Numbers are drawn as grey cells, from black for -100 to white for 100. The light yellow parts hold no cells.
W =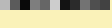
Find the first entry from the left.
45
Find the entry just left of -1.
-93
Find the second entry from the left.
-29

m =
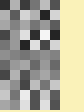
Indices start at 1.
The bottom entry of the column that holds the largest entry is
75
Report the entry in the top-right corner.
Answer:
-36
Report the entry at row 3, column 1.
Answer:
30
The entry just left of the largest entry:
-64
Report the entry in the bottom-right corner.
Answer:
-36
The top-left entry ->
-64
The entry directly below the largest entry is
-45
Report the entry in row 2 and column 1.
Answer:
40
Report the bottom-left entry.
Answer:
30
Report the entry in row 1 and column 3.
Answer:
-54
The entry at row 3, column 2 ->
2
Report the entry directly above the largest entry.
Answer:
20
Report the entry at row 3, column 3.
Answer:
30
